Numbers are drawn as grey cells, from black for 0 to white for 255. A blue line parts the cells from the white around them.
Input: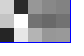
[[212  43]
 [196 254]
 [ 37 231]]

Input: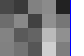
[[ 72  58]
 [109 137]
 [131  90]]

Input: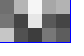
[[111 181]
 [118  68]
 [198  81]]

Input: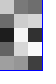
[[203 121]
 [108 205]
 [ 29 245]]

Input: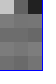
[[198  98]
 [124 117]
 [109 109]]

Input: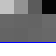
[[195 147]
 [103 101]
 [100  99]]

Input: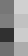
[[119 208]
 [126 193]
 [ 48 204]]

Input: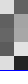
[[222  98]
 [ 96 164]
 [102 167]]
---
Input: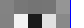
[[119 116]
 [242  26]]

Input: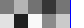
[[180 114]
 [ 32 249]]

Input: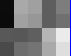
[[169 160]
 [161 151]]

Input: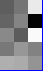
[[117 234]
 [132   4]]

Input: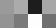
[[171  29]
 [122 253]]

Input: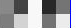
[[ 67 248]
 [211 248]]

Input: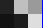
[[191 154]
 [ 28 222]]

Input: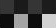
[[ 26  53]
 [164  13]]

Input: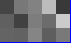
[[120 130]
 [ 65 125]]
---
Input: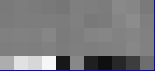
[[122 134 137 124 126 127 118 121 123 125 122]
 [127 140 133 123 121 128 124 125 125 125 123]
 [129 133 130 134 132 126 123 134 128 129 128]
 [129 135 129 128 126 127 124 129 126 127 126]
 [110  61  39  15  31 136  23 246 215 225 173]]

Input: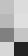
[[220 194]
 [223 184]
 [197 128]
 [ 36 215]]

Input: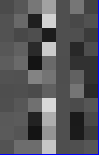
[[ 67 118  79 162 119  87  75]
 [ 81  72  79 211  31 105  82]
 [ 59  79  79  28  78  72  82]
 [ 77  40  79 203  42  97  87]
 [ 49  49  78 106  20 106  93]
 [ 49  97  78 116 131  81  82]
 [ 41 117  79  96  75  79  78]
 [ 86  75  79 216 112  87  79]
 [ 73  26  79 174  34  91  89]
 [ 59  27  79 149  20  85  90]
 [ 86  79  78 198 109 109  83]]

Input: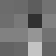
[[114  93 106 108]
 [129  48 121 110]
 [114 149 129 129]
 [100 195 103  99]]

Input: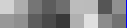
[[144  85 187 188 110  92 117 173 210]
 [114 140 223 176  56  74  93 144 153]]

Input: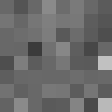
[[ 91 104 122 108 138 104  84 104]
 [ 85  93 120 119 127 118 103 117]
 [ 78  91 108  89 125 113 109 104]
 [104  71  94 135 113  59 103 104]
 [193  90  91 119 104  92 126  78]
 [105 103 109 104 104 105 104  94]
 [ 92 118  92 118 120 104  97 114]
 [185  74 132  92  90 104 138  99]]
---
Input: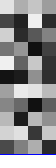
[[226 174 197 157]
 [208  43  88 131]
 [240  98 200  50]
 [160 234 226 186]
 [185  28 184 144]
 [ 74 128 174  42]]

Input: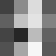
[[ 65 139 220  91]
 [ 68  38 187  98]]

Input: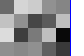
[[106 213 204 145 133]
 [220  62 122 191   9]]

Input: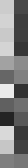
[[204  72]
 [201  63]
 [162 139]
 [235  50]
 [ 36  88]
 [198  65]]

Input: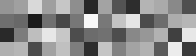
[[149 160 217 159 198 142  39 163  83  45 180 170 137  79]
 [ 41 124 190 231 199  77 108 113  77 136 151 178  64 231]]

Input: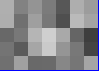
[[175 130 148 123  87 174 156]
 [104 120 181 207 169 101  62]
 [112 161 105 106 135 118 165]]

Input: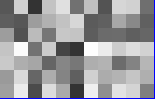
[[ 87 209  51 195 224 113 192  83 214 209 111]
 [157  82 187 118 199 196  93 107 108  95 102]
 [201 174 166 101 134 119 174 179 108 131 182]
 [159 235  75 220 170  51 239 143 226 212 127]]

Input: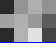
[[ 41 148 175 146]
 [ 41 178 226  68]]
